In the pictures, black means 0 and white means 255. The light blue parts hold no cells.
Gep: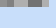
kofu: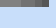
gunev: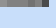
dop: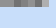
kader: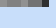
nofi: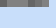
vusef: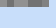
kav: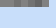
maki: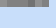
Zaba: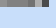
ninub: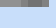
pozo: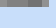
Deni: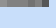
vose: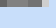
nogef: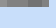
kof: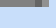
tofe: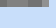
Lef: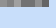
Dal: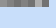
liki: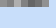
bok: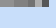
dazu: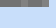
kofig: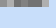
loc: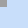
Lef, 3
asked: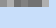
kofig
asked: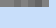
kav
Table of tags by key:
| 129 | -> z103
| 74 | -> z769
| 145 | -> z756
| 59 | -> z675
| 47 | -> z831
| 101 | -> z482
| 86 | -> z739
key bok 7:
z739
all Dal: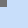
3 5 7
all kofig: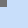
3 5 6
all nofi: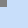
2 3 4 7

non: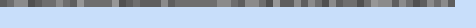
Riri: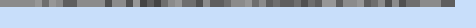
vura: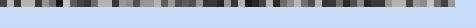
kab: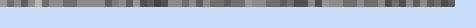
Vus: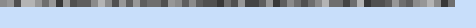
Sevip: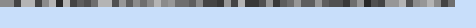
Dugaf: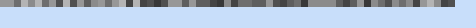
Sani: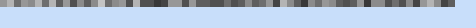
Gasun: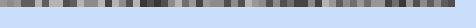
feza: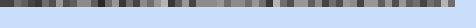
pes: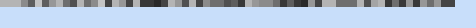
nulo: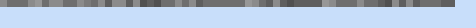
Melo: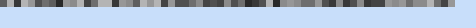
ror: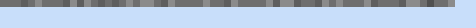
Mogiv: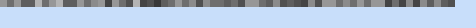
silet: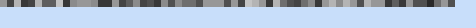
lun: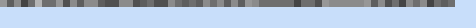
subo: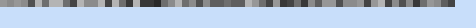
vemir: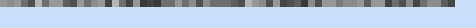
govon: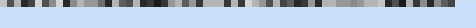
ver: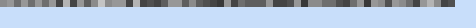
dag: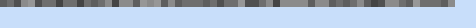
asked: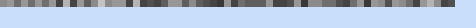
ver
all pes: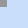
8 18 26 37 45 59 61 63
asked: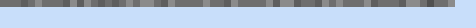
ror
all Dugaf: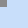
5 14 33 45 46 47 48 54 57 59 63
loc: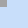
pes, 54
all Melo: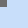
7 14 28 35 44 45 59 63
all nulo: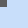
16 19 22 29 39 41 43 44 45 46 55 58 60 64 65

